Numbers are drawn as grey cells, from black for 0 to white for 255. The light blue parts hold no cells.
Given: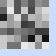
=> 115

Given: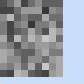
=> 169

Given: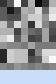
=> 39

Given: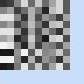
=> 25

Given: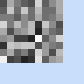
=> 51

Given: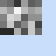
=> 133
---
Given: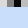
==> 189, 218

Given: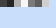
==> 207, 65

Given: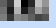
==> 149, 124

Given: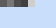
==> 206, 92

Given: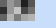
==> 86, 100

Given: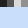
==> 145, 33

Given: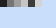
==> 211, 31

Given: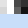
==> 49, 215
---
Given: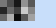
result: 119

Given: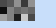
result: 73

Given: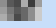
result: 142

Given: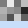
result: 125

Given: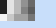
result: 32

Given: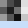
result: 140

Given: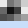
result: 234

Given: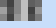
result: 107

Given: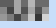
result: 94
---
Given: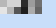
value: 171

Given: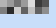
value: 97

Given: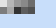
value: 93

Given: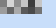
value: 74

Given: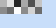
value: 211

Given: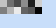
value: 86
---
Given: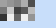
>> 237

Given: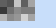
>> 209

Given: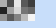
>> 187

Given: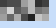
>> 197

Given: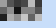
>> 100

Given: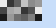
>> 127
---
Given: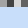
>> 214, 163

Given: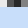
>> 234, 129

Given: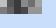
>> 191, 163

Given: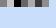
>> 200, 171

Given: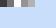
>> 252, 178

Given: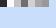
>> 252, 209

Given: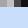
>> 193, 166

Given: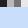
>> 232, 184

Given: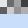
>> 229, 203
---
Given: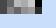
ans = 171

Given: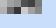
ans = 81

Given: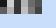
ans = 178

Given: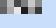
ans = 127

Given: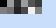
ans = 156

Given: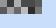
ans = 74

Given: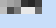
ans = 51

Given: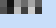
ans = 108
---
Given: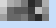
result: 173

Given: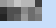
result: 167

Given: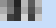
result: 107

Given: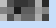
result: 81

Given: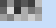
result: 146

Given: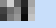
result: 208
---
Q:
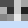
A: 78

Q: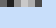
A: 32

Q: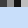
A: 148

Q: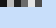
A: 189

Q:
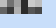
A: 113

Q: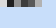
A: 31

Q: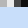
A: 235

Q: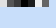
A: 85

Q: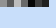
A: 89
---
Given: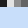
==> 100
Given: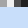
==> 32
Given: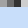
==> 205
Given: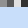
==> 49
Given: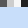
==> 33
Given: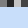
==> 68
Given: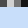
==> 20
